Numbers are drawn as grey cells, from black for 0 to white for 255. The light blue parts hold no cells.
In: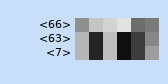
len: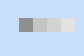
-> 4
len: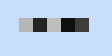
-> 5
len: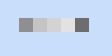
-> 5
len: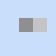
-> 2
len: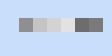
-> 6

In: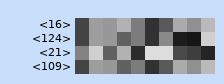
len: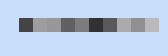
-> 10
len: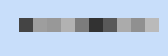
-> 10

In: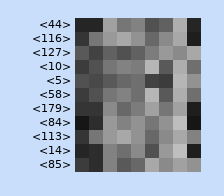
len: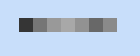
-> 7
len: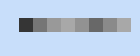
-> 8
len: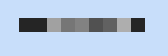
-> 9
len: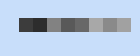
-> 8
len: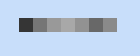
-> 7
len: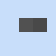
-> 2
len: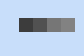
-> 4

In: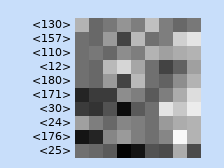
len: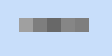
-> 5
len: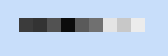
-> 9
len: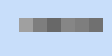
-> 6
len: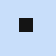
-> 1
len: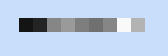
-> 9
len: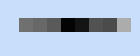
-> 8

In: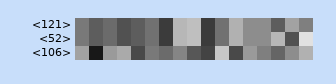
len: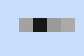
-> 4
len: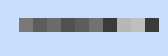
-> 10

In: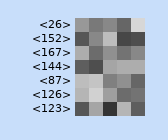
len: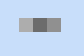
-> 3
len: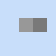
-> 2
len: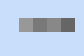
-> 4
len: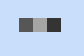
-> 3

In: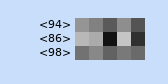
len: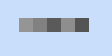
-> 5
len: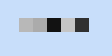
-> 5
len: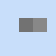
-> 2
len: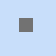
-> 1
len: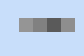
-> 4
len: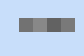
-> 4

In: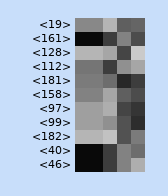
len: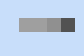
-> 4
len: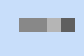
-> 4
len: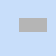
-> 2
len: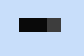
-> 3
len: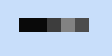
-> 5

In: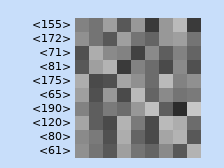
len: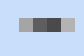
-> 4
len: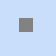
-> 1
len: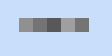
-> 5
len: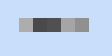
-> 5
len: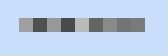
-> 9

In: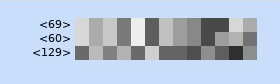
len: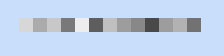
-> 13
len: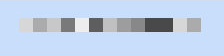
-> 13
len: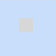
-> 1
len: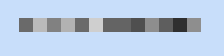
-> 13
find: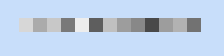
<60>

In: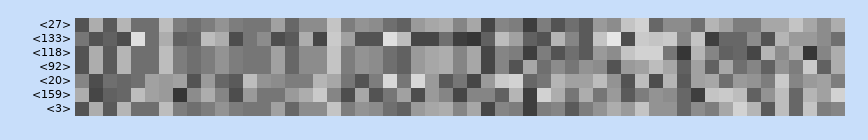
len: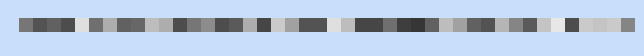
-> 44
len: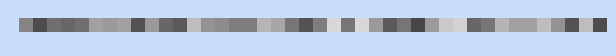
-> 42
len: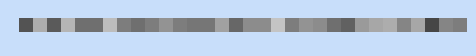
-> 32
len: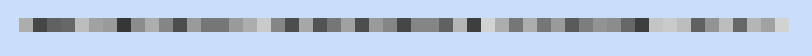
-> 55
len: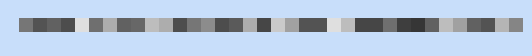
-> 36
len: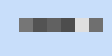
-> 6

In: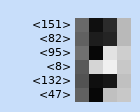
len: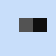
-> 2
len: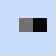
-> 2
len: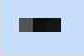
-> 3
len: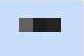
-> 3

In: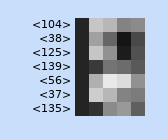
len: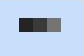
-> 3
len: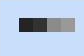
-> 4
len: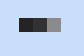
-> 3
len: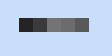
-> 5
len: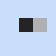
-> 2

